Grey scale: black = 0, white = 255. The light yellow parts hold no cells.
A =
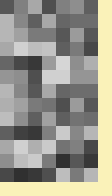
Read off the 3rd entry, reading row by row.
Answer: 168
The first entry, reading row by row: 87
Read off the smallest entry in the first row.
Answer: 79
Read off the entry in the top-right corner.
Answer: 95
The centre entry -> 168
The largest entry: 214
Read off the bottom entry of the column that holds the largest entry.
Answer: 189
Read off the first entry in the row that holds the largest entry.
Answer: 102
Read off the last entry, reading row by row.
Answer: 182
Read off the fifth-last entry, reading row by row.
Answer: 56
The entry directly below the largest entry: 208
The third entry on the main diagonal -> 122
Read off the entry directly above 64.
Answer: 142
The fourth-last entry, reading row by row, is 79
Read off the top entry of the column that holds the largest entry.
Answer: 128
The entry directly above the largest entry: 95
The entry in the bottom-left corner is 72
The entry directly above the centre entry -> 208
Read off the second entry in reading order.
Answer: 128
